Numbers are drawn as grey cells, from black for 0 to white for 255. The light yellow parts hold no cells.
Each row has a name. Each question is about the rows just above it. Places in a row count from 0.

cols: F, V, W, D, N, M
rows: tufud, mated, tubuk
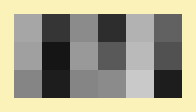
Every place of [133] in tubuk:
0 2
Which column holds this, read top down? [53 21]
V

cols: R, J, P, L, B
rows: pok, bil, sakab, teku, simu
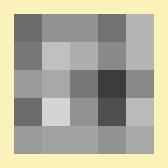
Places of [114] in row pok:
3
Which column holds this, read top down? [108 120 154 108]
R
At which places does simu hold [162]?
1 2
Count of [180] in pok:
1
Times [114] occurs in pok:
1
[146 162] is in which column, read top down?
P

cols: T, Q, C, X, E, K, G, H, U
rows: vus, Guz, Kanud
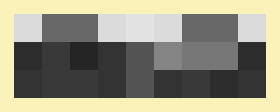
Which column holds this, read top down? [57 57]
Q
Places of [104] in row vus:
1 2 6 7
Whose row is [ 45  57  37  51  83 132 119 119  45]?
Guz
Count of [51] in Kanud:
4
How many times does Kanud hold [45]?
1
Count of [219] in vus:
4
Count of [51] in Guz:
1

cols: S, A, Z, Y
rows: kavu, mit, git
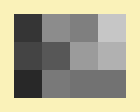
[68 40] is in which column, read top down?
S
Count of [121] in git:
1
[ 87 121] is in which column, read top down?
A
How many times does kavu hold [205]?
0

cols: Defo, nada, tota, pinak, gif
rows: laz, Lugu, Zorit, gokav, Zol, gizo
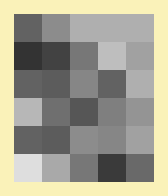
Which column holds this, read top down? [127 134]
pinak
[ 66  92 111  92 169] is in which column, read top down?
nada
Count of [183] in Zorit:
0
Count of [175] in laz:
3
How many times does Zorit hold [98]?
2

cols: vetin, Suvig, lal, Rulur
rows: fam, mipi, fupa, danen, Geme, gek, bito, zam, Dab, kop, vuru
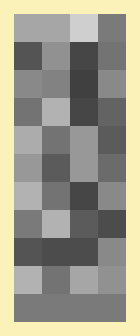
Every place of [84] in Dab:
0
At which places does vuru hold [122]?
0 1 2 3
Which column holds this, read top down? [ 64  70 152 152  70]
lal
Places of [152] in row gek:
0 2

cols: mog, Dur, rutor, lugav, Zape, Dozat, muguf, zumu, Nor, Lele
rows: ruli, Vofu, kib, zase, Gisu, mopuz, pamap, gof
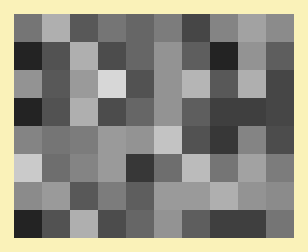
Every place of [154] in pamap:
1 5 6
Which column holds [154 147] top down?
Dozat
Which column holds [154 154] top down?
lugav
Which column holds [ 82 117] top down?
Dur
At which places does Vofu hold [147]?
5 8

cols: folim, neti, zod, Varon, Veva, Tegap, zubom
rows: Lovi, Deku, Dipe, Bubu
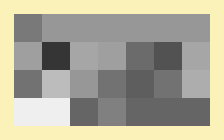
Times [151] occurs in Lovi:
6
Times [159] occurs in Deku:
2
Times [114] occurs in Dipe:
3
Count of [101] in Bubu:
4
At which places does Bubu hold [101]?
2 4 5 6
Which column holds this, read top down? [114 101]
Tegap

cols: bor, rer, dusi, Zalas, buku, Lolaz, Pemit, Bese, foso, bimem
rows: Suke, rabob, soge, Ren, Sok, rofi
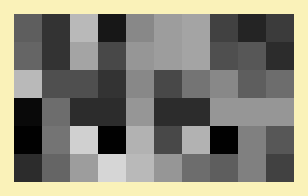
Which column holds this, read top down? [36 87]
foso
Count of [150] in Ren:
4
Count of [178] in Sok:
2
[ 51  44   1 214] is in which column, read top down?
Zalas
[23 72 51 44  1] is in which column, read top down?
Zalas
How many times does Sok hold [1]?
3
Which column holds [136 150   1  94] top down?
Bese

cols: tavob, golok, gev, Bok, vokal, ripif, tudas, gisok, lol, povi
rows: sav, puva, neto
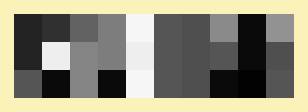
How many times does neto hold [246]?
1
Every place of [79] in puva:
6 9
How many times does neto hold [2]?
1

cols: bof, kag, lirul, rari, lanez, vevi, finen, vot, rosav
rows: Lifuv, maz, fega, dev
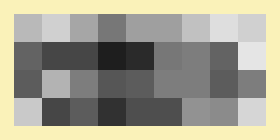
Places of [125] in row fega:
2 5 6 8
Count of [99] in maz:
2
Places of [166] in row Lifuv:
2
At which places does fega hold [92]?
0 4 7

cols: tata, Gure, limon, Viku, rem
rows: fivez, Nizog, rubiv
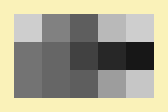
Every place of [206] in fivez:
0 4
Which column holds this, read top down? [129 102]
Gure

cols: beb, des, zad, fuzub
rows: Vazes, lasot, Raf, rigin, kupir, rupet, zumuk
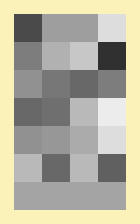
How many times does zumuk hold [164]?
4
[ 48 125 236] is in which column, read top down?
fuzub
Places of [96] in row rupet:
3
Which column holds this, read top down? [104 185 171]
zad
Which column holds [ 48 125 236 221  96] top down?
fuzub
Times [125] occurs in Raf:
1
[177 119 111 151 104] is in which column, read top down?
des

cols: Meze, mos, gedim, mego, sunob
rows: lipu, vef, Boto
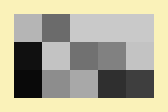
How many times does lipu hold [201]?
3
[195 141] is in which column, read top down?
mos
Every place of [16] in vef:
0

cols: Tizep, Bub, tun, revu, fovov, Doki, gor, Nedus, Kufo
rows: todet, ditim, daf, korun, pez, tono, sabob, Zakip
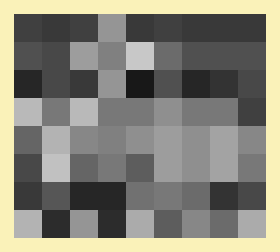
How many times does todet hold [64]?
3
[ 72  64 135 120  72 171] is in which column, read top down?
Kufo
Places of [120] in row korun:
1 3 4 6 7
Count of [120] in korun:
5
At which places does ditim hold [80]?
0 6 7 8
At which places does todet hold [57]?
1 4 6 7 8

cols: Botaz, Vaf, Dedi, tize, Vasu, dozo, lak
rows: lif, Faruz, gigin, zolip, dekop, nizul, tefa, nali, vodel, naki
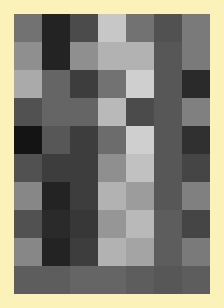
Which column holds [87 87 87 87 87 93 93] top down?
dozo
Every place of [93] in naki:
0 1 4 6
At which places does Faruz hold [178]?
3 4
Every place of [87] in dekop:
1 5
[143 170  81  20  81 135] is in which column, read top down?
Botaz
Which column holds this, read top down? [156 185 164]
Vasu

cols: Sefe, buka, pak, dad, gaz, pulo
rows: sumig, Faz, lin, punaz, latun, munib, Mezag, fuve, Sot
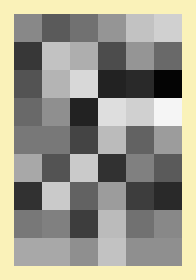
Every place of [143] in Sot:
2 4 5
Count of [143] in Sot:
3

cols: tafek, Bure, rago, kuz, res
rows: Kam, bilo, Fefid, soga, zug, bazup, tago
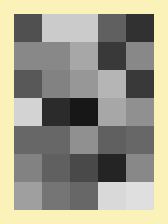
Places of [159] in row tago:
0
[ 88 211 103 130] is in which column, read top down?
tafek
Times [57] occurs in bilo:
1
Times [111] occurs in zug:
0
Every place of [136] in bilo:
0 1 4
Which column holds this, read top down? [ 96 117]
Bure

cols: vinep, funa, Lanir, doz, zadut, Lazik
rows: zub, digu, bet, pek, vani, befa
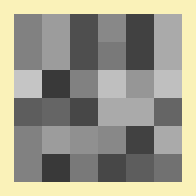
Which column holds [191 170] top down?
doz
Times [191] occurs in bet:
2
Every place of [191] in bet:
3 5
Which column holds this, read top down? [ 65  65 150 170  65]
zadut
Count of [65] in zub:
1

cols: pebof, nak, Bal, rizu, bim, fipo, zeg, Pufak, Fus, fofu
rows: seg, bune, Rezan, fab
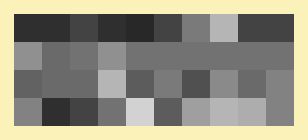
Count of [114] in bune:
7
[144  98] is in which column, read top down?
pebof
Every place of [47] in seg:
0 1 3
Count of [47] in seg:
3
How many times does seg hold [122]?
1
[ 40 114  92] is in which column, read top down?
bim

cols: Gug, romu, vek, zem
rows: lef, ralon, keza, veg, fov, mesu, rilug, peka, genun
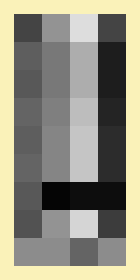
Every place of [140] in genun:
0 1 3
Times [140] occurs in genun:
3

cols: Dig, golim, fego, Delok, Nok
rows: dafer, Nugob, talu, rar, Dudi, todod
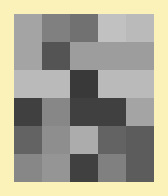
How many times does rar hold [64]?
3
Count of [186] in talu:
4
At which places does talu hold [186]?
0 1 3 4
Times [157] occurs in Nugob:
3

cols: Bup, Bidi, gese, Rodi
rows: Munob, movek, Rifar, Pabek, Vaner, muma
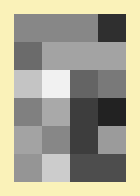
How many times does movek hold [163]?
3
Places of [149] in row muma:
0
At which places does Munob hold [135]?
0 1 2
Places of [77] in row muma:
2 3
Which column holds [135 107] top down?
Bup
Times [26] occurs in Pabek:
0

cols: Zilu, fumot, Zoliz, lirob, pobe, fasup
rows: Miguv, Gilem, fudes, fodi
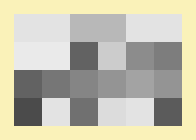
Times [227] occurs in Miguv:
4
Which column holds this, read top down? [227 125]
fasup
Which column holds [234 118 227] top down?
fumot
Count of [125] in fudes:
0
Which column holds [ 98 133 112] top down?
Zoliz
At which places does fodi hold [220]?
3
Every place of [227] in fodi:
1 4

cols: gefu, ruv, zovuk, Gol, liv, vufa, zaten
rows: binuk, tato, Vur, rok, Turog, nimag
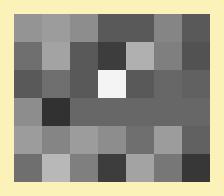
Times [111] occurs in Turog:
1
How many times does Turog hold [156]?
3
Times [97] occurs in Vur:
1
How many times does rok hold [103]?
5
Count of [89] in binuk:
3
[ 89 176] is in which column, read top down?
liv
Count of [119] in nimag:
1

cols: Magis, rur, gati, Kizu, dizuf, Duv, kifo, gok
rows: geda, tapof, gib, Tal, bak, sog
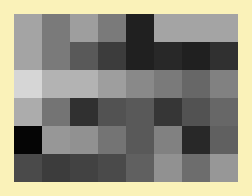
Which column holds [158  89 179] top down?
gati
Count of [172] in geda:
0
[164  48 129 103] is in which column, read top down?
gok
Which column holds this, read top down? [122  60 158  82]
Kizu
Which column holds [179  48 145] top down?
gati

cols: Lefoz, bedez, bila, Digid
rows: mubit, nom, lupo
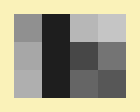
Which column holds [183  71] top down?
bila
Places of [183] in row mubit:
2

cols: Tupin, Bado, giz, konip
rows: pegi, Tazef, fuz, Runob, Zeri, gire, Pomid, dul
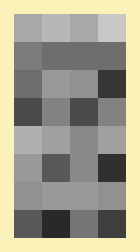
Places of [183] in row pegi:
1
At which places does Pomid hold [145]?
0 3
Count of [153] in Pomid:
2
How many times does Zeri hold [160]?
2
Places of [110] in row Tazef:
1 2 3
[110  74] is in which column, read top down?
Tupin
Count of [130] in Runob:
2

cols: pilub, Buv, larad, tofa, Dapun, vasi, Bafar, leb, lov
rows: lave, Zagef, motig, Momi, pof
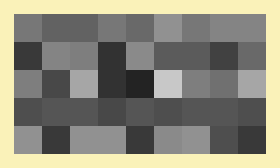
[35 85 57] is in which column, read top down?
Dapun
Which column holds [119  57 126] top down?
pilub
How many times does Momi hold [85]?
5
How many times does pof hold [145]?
4

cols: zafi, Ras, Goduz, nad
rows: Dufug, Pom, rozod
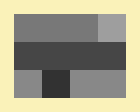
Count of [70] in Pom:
4
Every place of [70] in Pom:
0 1 2 3
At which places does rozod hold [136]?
0 2 3
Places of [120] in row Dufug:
0 1 2
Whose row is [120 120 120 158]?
Dufug

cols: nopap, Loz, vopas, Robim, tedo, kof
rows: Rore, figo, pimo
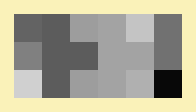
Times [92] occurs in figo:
2
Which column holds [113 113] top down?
kof
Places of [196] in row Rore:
4

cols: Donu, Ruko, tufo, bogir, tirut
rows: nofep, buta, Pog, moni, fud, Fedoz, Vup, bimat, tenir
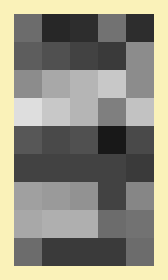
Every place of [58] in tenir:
1 2 3
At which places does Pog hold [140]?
0 4
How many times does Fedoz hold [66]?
4
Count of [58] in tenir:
3
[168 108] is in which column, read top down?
Donu
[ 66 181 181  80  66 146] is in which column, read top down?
tufo
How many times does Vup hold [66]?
1

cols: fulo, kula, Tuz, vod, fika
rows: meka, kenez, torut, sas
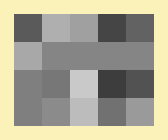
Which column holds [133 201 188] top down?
Tuz
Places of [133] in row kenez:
1 2 3 4
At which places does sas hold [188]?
2
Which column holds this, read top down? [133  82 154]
fika

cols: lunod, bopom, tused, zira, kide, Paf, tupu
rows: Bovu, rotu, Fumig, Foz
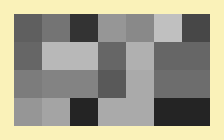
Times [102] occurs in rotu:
4
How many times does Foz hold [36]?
3
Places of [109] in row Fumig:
5 6

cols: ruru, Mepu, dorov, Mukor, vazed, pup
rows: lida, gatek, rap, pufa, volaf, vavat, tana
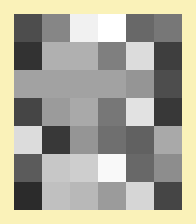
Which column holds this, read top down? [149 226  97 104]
vazed
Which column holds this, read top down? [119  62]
pup
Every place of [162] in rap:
0 1 2 3
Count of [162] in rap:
4
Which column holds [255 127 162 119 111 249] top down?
Mukor

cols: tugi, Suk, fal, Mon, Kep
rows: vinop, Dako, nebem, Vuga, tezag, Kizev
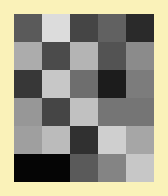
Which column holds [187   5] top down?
Suk
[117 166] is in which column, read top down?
Kep
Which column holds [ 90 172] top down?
tugi

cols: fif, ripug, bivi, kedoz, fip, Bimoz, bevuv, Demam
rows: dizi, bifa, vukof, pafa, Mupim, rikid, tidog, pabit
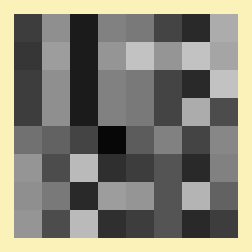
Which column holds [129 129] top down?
kedoz
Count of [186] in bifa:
0

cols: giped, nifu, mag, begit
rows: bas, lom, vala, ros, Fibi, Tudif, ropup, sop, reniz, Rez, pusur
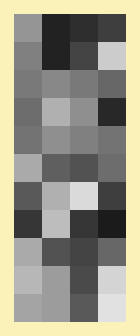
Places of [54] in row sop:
0 2
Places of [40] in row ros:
3

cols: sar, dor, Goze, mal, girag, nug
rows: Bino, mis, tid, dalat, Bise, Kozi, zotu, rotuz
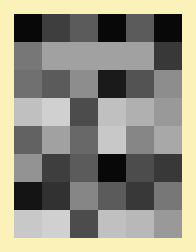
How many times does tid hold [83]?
1
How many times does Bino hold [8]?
3
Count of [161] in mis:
4

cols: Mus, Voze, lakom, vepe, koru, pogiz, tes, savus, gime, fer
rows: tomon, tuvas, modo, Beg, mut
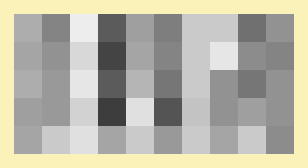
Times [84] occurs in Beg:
1
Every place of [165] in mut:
0 3 7
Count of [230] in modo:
1

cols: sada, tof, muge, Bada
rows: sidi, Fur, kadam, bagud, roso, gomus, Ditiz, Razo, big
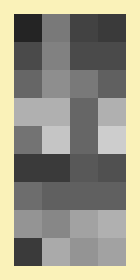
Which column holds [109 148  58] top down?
sada
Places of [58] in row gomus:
0 1
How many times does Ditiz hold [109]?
1
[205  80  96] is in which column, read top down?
Bada
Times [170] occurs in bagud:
0
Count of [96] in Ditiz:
3
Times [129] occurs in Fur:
1

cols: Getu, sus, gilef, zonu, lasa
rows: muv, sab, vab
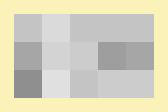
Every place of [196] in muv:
0 2 3 4
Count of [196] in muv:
4
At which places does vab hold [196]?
2

